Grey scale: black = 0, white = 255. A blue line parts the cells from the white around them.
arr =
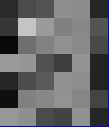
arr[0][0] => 42
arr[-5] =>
[9, 111, 130, 145, 137, 73]
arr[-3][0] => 38
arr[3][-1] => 35
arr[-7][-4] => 83
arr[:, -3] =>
[143, 128, 145, 61, 144, 146, 67]
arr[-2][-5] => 129
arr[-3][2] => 90

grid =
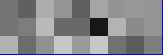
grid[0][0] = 115
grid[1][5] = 23
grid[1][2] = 185
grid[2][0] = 177
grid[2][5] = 199
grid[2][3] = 199
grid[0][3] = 149
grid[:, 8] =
[149, 149, 125]

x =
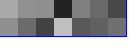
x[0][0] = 169
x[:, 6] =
[72, 112]
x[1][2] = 66
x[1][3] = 191
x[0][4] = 128

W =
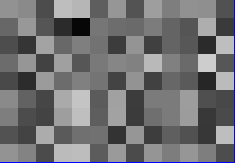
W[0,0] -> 146
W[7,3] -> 90
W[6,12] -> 74
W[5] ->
[138, 98, 70, 170, 196, 91, 161, 60, 123, 123, 157, 79, 72]
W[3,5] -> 121
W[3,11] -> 205
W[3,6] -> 134
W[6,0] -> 126
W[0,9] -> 126
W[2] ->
[77, 53, 163, 104, 127, 114, 60, 148, 64, 100, 87, 43, 190]
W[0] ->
[146, 138, 76, 190, 182, 94, 150, 83, 158, 126, 145, 143, 81]
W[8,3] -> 187
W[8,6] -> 154
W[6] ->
[126, 76, 67, 158, 191, 94, 162, 59, 111, 123, 156, 56, 74]
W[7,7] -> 150
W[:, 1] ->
[138, 152, 53, 150, 44, 98, 76, 67, 131]
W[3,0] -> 108
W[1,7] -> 106
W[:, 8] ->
[158, 124, 64, 185, 65, 123, 111, 61, 149]
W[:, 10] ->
[145, 85, 87, 106, 90, 157, 156, 81, 150]
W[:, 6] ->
[150, 109, 60, 134, 67, 161, 162, 51, 154]
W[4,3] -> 108
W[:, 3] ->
[190, 43, 104, 160, 108, 170, 158, 90, 187]
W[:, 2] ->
[76, 85, 163, 66, 155, 70, 67, 172, 75]
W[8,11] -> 126
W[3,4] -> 86

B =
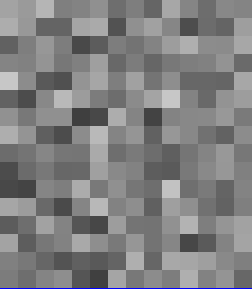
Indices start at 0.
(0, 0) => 163
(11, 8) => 96
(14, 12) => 137
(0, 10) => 133
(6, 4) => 63
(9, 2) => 120
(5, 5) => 124
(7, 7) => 149
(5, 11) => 105
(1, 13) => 158
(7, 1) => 148
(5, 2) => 136
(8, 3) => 118
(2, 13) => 167
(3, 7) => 124
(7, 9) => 151
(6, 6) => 173
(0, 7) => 126
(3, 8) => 102
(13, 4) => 169
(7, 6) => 132
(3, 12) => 147
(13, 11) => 90
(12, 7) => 116
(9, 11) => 137
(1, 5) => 170
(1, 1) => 152
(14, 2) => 102
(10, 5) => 121
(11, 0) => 166
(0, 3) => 127
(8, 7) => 122
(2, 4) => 73
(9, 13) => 128
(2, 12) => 139
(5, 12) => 147
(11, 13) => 127
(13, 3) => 130
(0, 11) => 109

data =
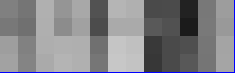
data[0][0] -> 128
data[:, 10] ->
[34, 27, 79, 88]
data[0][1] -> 117
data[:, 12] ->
[157, 153, 164, 165]
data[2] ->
[158, 129, 174, 176, 175, 112, 197, 192, 57, 74, 79, 118, 164]
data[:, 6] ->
[181, 170, 197, 199]
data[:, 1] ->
[117, 112, 129, 132]
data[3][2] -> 170
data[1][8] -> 89
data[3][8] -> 55

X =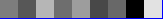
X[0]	125
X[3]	110

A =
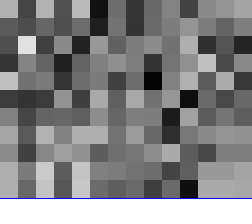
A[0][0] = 177
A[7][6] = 115
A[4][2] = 123
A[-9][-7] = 125
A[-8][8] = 52
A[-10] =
[91, 77, 102, 79, 109, 31, 115, 52, 106, 125, 148, 124, 100, 127]
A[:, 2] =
[178, 102, 64, 100, 123, 59, 100, 178, 134, 202, 196]
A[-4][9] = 46
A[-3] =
[139, 65, 134, 159, 145, 93, 111, 118, 141, 171, 93, 71, 127, 126]
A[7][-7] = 155
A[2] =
[79, 225, 64, 138, 35, 153, 97, 125, 139, 113, 174, 48, 84, 37]
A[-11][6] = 110
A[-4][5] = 174
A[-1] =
[175, 103, 196, 87, 200, 107, 94, 106, 63, 106, 15, 170, 170, 167]
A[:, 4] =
[187, 109, 35, 98, 110, 63, 95, 174, 145, 196, 200]
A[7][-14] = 166
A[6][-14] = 129
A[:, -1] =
[164, 127, 37, 138, 56, 104, 94, 145, 126, 164, 167]
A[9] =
[174, 123, 202, 93, 196, 128, 124, 115, 109, 68, 95, 153, 153, 164]
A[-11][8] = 104
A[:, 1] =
[69, 77, 225, 132, 114, 51, 69, 90, 65, 123, 103]
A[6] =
[129, 69, 100, 102, 95, 141, 102, 127, 125, 28, 161, 92, 117, 94]
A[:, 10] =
[67, 148, 174, 144, 177, 14, 161, 120, 93, 95, 15]
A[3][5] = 128
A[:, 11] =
[138, 124, 48, 192, 92, 106, 92, 138, 71, 153, 170]

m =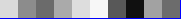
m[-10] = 218
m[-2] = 162
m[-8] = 107
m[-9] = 140
